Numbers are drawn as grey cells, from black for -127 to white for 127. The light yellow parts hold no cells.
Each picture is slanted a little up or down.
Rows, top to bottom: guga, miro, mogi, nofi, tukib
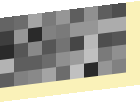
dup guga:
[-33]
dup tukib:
[1]
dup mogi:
[-41]
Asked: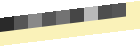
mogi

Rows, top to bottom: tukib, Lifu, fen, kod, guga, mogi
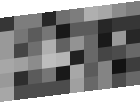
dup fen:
[25]
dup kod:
[-23]
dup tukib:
[-2]
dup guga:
[-36]
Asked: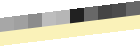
kod
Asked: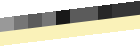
Lifu
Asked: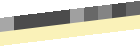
mogi

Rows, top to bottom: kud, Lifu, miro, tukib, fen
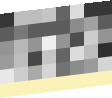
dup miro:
[20]
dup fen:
[85]
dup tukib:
[61]
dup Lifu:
[-35]
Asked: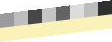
tukib

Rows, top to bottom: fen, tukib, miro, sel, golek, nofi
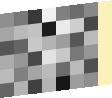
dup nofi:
[51]
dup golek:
[58]

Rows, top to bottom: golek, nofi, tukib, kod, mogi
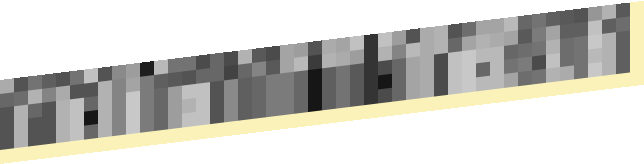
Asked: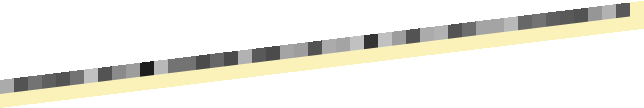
golek
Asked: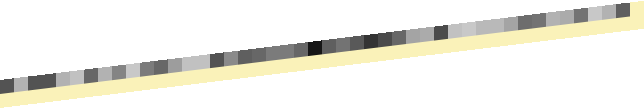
mogi
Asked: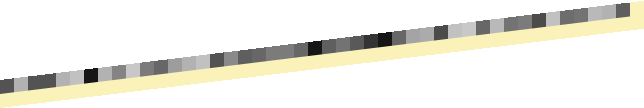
kod

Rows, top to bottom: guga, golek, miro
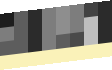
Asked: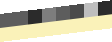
miro
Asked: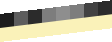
guga

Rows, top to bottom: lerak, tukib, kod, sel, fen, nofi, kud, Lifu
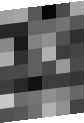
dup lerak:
[37]
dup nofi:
[-66]
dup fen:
[-53]
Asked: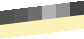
Lifu
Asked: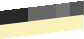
tukib

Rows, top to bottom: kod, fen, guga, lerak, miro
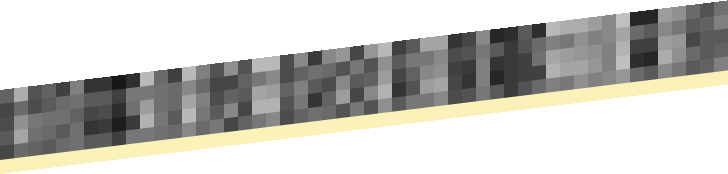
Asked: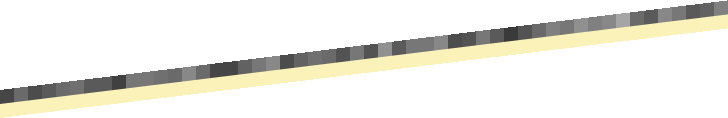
fen
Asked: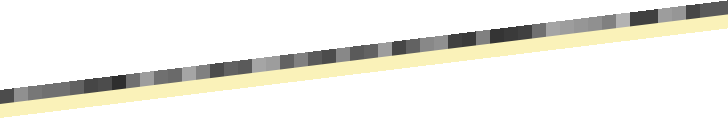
guga
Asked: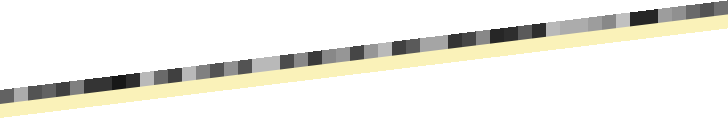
kod

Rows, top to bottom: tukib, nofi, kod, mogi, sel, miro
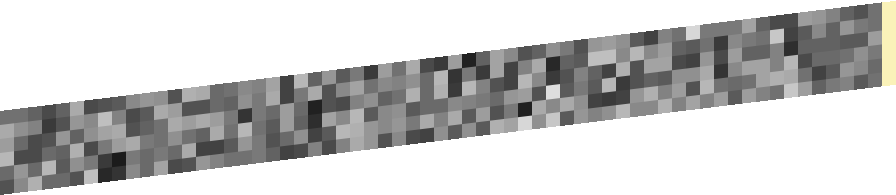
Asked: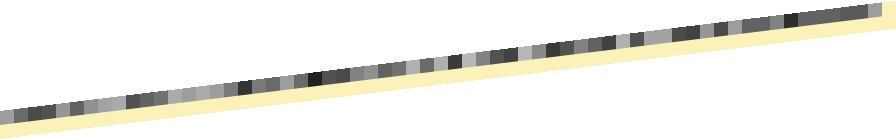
kod
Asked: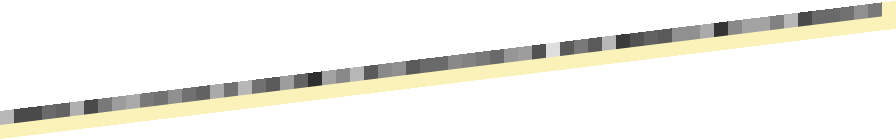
mogi
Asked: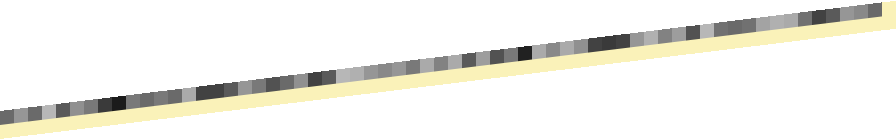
sel
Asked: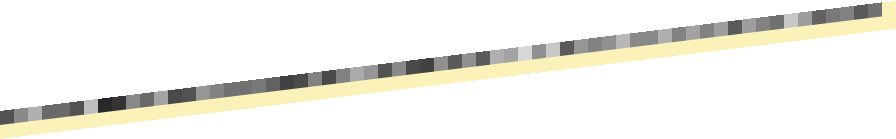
miro

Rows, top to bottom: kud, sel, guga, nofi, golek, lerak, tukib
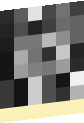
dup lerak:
[-106]
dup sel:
[-92]
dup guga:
[-7]

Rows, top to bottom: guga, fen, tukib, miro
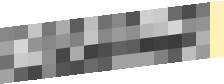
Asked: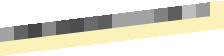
miro
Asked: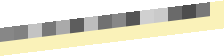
guga
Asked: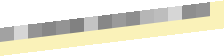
fen

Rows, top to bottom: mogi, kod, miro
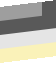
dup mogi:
[30]
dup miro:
[101]
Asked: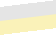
miro
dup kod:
[-38]
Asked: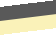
kod

